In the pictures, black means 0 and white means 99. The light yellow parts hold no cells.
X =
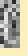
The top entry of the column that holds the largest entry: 53
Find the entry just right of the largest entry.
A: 48
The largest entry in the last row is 81
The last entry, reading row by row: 53
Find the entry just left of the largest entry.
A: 36
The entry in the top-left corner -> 75
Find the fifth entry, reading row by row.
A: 75
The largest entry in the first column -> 87
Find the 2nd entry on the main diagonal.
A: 20
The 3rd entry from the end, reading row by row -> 42
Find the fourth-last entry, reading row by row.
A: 42
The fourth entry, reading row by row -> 15
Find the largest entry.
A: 92
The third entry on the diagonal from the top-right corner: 81
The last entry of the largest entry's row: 58

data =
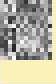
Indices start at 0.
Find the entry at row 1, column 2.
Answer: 44
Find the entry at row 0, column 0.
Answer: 78
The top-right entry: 38
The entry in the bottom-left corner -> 83
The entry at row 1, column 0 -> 78
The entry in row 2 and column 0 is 73
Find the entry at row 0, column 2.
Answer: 88
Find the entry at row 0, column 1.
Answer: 32
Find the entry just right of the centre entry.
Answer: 56
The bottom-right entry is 32
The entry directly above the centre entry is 44
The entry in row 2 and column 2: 44
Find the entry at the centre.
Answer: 78

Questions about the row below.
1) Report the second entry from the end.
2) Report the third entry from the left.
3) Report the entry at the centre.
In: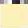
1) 75
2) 95
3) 21

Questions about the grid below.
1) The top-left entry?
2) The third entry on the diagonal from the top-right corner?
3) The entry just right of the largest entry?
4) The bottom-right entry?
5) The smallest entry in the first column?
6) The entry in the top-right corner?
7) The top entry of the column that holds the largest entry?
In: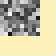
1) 67
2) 35
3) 29
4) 24
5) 29
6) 35
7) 24

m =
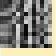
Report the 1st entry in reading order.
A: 25
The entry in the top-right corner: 74
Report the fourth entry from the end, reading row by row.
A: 30
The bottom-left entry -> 63
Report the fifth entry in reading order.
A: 52
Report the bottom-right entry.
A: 25
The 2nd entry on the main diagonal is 19
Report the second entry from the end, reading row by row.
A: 4
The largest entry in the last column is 85
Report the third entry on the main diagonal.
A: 52
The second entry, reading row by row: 25
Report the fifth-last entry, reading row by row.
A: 9
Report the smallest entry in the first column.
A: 19

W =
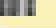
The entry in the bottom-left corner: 22
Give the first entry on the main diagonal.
32
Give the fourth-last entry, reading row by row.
74
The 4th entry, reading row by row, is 37
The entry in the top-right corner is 53
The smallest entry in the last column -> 48
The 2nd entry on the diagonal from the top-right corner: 37
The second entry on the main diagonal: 58
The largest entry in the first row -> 74
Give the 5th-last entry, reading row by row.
48
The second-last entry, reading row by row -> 22

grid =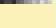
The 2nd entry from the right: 72
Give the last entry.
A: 78
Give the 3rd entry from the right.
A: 84
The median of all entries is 55

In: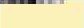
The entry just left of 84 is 72
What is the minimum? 8
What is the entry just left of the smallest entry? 14

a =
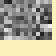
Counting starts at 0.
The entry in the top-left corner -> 52
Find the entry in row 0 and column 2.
13
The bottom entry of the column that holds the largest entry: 34
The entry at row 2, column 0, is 74
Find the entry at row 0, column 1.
19
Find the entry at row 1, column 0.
46
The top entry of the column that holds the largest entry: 62
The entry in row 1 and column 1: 62
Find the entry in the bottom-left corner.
40
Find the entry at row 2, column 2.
62
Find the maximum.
92
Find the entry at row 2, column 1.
57
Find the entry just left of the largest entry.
80
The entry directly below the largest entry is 68

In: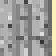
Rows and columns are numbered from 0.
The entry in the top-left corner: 69
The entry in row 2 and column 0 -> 75
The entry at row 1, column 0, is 69
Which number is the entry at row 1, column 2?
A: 69
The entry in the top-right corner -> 41
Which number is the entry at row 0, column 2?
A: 69
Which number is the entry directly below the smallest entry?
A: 52
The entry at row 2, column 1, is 69
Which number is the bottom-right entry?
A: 41
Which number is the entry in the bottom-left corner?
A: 52
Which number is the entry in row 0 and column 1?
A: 52
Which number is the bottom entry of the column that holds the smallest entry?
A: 75
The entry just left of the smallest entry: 63
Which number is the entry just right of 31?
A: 41
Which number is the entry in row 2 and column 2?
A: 69
